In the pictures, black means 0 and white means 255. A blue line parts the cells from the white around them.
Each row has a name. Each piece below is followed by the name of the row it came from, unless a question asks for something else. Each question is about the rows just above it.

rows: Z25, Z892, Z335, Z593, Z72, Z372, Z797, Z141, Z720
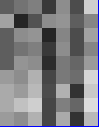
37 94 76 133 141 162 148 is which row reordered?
Z335
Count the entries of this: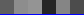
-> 6
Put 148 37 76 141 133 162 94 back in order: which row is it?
Z335
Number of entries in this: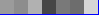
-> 7
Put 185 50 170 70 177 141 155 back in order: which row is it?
Z720

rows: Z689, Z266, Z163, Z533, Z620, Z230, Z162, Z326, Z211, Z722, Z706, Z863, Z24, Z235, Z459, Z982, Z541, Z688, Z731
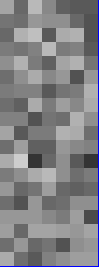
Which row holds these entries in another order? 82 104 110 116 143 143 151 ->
Z266
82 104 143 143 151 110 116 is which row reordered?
Z266
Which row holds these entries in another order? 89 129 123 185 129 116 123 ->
Z533

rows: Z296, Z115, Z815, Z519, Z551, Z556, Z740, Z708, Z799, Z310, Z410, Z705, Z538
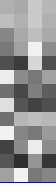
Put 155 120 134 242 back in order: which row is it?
Z310
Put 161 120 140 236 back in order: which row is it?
Z556

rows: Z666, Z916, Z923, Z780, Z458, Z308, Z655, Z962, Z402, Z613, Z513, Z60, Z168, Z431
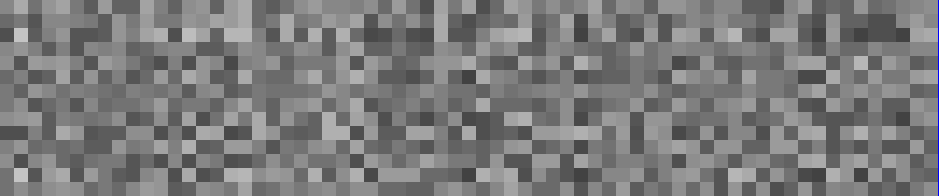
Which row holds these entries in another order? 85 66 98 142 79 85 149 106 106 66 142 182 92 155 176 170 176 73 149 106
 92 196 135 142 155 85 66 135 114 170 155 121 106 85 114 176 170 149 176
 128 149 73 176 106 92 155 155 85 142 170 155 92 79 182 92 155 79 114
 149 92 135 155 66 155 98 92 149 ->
Z168
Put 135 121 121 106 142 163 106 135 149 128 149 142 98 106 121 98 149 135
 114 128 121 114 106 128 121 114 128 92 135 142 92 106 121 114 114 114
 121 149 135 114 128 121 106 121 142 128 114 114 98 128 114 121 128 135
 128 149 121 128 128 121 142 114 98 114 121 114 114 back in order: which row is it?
Z655
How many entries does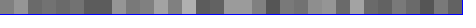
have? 33

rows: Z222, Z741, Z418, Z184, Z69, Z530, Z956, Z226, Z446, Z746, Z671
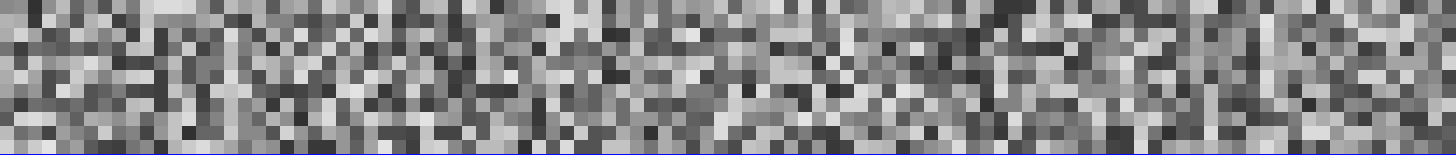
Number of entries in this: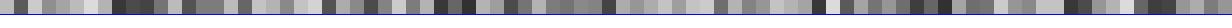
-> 88
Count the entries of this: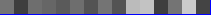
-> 15
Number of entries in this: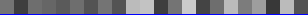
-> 22
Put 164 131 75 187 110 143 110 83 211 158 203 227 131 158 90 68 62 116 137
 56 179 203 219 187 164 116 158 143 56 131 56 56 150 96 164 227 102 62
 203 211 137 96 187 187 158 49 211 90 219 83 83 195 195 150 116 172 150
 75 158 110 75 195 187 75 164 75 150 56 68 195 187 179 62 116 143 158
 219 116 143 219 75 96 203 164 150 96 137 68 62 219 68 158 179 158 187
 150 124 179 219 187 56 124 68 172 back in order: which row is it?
Z671

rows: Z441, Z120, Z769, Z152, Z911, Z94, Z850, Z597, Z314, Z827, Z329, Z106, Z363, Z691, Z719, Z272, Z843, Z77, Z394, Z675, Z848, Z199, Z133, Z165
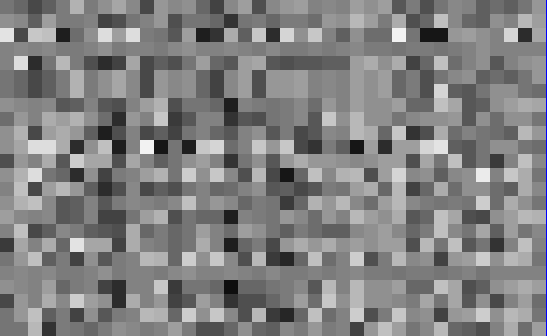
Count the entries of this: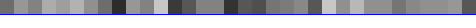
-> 34
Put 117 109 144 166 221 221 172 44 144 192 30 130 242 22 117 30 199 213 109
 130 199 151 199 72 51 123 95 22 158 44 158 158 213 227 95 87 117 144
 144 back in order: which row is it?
Z329
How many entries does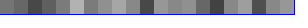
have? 21
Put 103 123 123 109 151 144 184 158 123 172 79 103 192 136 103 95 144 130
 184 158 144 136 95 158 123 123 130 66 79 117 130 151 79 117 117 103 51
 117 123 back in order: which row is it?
Z120

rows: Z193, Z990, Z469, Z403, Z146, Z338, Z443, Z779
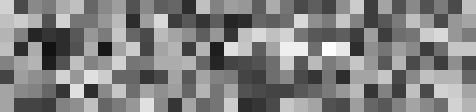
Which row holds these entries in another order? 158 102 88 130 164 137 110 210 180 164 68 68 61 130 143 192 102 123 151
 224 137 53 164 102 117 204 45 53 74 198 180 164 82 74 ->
Z779
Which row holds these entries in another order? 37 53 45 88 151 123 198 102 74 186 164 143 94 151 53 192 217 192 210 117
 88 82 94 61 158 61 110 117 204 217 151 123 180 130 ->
Z469
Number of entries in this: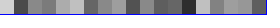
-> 19
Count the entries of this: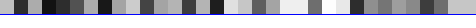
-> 34
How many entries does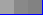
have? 3
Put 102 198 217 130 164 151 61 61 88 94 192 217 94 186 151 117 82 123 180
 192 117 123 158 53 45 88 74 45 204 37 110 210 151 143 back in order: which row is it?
Z990
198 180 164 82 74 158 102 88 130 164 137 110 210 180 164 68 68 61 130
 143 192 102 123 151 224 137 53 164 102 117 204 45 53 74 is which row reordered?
Z779

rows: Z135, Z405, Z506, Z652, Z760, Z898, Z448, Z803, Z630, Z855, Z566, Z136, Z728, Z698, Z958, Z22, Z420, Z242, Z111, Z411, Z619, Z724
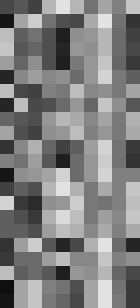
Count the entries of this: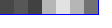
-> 7
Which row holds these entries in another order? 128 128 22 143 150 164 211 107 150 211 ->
Z728
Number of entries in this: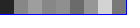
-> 9
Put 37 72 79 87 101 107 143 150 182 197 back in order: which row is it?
Z652

